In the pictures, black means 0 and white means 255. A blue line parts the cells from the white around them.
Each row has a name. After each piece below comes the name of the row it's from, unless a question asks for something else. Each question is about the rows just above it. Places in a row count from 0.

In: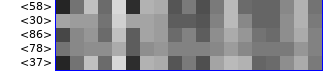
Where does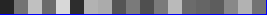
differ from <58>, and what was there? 15, [101]
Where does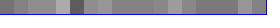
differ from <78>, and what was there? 1, [136]
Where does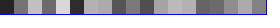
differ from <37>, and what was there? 18, [122]
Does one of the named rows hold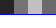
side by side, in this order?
yes
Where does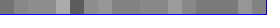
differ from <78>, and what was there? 10, [130]
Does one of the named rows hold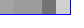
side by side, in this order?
yes
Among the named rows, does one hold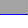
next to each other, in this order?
yes

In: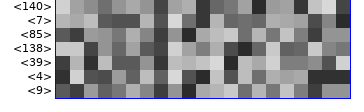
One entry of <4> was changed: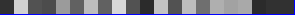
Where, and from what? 18, [49]
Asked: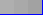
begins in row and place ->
<7>, 15
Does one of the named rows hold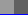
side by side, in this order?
yes
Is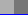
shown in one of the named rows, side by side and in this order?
no

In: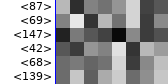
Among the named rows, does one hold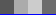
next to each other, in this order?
no
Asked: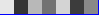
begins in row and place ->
<69>, 1
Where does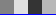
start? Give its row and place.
<42>, 3
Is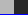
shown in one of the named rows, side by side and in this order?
no

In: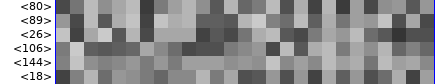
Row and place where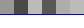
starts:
<106>, 14
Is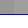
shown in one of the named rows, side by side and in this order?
no
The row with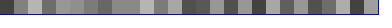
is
<18>
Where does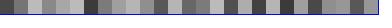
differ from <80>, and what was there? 3, [143]
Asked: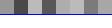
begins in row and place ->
<106>, 14
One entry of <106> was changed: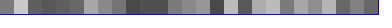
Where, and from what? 8, [109]

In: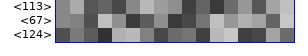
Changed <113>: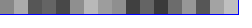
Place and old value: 5, [136]
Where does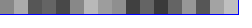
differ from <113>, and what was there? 12, [108]
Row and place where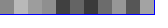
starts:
<113>, 5
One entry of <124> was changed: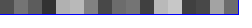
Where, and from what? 1, [123]
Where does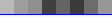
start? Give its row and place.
<113>, 6

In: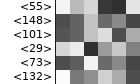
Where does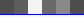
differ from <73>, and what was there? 5, [70]
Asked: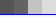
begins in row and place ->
<101>, 0
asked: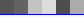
<101>
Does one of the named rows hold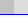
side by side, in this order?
yes
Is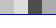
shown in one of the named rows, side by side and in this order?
yes
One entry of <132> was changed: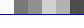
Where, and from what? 4, [171]

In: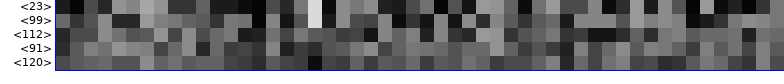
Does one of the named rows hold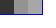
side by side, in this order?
no
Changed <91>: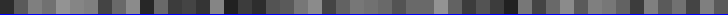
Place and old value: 37, [127]
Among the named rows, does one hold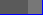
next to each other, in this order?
no
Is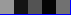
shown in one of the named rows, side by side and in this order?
no
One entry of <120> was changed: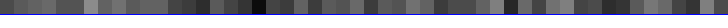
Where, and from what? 17, [60]

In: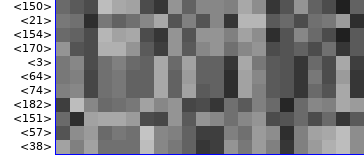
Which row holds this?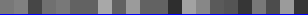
<64>
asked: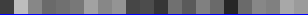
<182>
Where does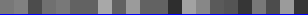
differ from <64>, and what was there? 2, [70]
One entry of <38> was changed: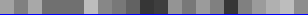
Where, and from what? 2, [162]
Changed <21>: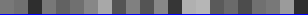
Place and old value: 13, [182]

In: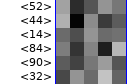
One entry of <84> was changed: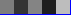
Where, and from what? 4, [183]
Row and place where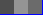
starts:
<14>, 1
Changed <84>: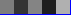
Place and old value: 4, [183]
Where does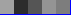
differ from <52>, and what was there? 4, [119]
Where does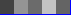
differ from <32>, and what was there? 0, [72]

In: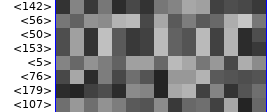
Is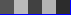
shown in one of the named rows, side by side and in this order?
yes
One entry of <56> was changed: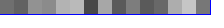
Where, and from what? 0, [119]
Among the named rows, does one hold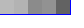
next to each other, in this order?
no

